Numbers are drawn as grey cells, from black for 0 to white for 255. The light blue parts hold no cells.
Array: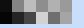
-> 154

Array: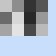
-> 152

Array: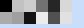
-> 216

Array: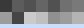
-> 121

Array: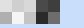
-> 62

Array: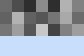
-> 107

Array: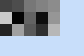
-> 150

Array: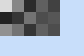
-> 86

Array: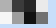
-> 234
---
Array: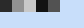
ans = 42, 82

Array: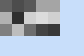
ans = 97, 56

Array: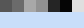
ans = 86, 223

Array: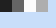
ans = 32, 174

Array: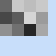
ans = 103, 167

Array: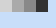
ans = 211, 50
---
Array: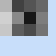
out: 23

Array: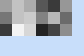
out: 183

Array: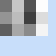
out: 63

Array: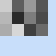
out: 125

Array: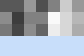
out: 215

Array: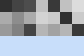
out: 48

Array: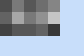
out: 145

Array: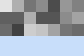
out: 140
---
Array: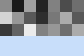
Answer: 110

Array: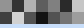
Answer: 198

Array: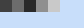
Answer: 201

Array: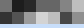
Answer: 190

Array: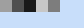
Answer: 125

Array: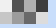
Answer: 61

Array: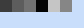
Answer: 134

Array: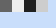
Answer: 205

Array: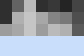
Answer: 68
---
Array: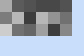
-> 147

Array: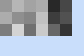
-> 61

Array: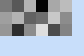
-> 200

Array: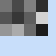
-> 94

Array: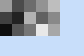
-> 97

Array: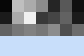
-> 98

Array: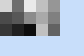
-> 169

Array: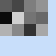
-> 116

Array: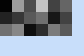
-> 23

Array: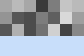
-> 217
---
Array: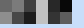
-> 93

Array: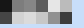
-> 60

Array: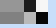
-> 7

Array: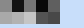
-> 72

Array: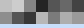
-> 154

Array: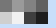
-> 29

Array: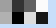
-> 23

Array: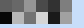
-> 161
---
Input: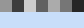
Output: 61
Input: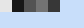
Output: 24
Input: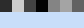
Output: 205
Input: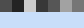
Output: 35
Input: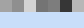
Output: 143
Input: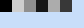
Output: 206
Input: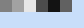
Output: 162
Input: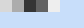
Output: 172
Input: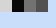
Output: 8
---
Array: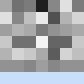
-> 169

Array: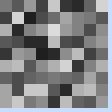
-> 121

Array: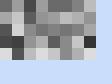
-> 105

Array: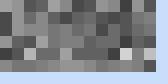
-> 160

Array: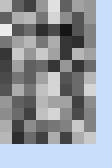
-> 192

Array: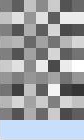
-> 127

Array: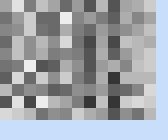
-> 164
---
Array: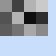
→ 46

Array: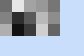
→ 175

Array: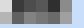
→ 97

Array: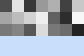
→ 87

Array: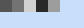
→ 84

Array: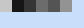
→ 22
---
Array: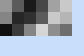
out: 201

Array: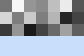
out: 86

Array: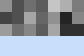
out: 123

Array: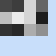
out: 101

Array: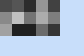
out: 65

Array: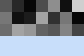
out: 207

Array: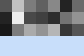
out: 106
